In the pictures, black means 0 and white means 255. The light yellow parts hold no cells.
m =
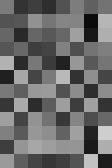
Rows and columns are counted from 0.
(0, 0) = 123
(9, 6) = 35
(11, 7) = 28
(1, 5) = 132
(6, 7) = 141
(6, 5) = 140
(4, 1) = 42
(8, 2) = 147
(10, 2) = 167
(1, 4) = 133
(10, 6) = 26
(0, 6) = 96
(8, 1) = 68
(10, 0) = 62
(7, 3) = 93
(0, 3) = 46
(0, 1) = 51
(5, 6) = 143
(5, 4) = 185
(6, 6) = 45
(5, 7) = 69
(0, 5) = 125
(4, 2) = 120
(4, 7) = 117
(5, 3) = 122
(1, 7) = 182
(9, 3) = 142
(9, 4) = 98
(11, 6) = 194

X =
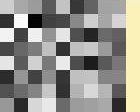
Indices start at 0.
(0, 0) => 205
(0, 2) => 156
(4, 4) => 234
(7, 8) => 40
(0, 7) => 163
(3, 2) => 124
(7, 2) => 215
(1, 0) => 48
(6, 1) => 107
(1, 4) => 71
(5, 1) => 149
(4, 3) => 121
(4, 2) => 209
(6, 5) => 179
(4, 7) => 89
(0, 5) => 55
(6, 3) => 198
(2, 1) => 66
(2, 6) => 36
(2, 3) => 147

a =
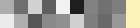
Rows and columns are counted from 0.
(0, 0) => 173
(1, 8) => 152
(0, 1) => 111
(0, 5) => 30
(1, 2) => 85

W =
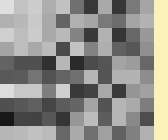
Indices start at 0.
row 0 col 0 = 223
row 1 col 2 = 201
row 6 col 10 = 161
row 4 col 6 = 76
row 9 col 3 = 186
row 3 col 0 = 164
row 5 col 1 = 91
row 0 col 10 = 165
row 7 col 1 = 88
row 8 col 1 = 68
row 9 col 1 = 185
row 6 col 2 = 199
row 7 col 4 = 92
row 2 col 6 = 57
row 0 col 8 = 55
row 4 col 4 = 183
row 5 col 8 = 178
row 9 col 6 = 112
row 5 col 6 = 182
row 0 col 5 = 112
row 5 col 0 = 89
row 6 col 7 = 168
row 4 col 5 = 42
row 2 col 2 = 203
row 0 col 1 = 194
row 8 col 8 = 181
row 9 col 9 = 128
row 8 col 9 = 137
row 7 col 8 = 181
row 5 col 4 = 100
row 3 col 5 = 195
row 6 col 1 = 199

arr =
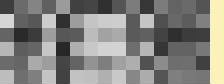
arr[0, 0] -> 62
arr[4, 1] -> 102
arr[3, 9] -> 110
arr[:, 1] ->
[107, 97, 42, 94, 102, 111]
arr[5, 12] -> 127
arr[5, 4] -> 66
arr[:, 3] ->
[96, 204, 157, 198, 157, 195]
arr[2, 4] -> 87
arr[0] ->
[62, 107, 132, 96, 155, 65, 69, 48, 85, 124, 55, 124, 100, 106, 84]
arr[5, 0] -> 189
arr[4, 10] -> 81
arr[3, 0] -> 182
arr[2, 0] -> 100
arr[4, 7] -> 126
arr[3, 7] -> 210
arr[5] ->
[189, 111, 127, 195, 66, 194, 191, 176, 200, 135, 172, 85, 127, 121, 118]
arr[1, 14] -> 128
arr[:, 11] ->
[124, 80, 67, 54, 140, 85]
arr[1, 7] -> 204
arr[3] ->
[182, 94, 101, 198, 40, 174, 200, 210, 211, 110, 181, 54, 99, 99, 120]
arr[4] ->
[107, 102, 170, 157, 69, 100, 147, 126, 161, 174, 81, 140, 110, 111, 64]
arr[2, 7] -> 162

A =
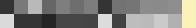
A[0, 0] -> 52
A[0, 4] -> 126
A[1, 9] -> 189
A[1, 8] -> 65
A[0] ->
[52, 121, 185, 102, 126, 110, 125, 52, 115, 117, 139, 138, 142]
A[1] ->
[218, 52, 52, 37, 70, 70, 68, 220, 65, 189, 186, 202, 177]
